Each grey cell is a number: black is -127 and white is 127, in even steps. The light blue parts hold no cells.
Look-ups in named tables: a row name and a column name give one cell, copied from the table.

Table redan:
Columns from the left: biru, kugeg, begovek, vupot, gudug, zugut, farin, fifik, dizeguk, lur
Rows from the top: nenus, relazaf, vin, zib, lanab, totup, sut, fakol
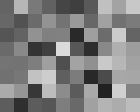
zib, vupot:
-63
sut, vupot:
60
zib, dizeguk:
47
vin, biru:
-42
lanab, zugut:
35
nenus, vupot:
-30
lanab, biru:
-11
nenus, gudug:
-58

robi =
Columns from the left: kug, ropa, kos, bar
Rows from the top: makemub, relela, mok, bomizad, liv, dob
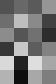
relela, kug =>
-17
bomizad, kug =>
-73
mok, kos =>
-14
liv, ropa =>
-93
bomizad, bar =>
3
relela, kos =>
10
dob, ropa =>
-113
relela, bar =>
-62
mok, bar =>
-83

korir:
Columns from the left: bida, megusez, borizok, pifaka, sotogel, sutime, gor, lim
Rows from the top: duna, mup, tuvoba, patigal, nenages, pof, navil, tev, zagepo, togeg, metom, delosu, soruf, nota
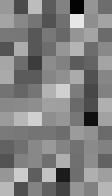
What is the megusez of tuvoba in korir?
-8
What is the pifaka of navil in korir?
50
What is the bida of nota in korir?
57
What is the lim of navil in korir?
1
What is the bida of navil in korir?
-12
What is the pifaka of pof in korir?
6
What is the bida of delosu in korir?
-44
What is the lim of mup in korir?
35
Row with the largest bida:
nota

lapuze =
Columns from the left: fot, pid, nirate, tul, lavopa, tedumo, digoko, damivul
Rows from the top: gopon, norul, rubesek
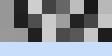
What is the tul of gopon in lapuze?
-60
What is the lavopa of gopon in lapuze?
-25
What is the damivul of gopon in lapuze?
56
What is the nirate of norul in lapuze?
-48
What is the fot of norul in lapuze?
23
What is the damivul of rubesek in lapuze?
-98
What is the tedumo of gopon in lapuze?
61
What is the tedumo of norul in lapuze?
-92
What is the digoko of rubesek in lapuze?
70
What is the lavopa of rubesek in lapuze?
-52
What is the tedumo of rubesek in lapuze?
-39
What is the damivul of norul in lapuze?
69
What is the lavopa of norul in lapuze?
30
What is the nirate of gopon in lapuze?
78
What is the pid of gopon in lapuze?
-93
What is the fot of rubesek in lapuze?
25
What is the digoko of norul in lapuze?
-56
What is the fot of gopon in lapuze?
23
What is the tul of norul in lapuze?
74
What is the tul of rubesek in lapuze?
76
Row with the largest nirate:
gopon

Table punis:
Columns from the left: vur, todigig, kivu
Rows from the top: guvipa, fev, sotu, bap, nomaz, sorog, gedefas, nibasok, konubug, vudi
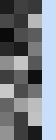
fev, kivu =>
56
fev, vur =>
-54
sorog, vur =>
-65
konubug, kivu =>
66
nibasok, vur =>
-27
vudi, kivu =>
-102
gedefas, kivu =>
-13
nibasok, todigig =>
33
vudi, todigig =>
-66
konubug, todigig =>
-67
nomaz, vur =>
15
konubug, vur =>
-11
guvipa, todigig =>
-63
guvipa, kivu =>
-71
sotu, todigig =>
-49
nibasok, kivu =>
61
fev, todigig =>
-76

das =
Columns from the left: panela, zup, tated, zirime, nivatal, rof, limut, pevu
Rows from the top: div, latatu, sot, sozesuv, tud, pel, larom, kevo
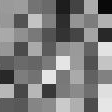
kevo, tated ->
5
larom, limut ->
-16
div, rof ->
-60
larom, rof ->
10
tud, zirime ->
-4
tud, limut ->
-46
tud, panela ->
-35
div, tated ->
-12
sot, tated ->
-6
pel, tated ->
-13
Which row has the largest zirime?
pel

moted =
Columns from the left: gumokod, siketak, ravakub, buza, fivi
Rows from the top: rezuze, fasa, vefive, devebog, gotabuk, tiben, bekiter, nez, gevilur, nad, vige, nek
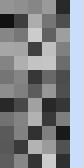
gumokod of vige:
-39
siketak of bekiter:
0
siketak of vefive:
-8
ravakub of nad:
-78
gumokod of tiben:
-10
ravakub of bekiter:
-35
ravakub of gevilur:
50
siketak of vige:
-69

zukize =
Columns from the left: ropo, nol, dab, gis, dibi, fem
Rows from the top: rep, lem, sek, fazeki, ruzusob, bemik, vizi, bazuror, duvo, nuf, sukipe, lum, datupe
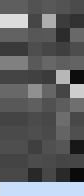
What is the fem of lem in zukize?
-77
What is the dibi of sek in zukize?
-83
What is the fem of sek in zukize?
-23
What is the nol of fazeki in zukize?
-69
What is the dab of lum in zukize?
-51
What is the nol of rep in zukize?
-33
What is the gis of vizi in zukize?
-25
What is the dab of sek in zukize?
-40
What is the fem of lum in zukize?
-57
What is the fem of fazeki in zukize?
-50
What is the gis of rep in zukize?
-39
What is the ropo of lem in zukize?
92
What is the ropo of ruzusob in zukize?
0
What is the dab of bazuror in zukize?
-32
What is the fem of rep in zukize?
-52

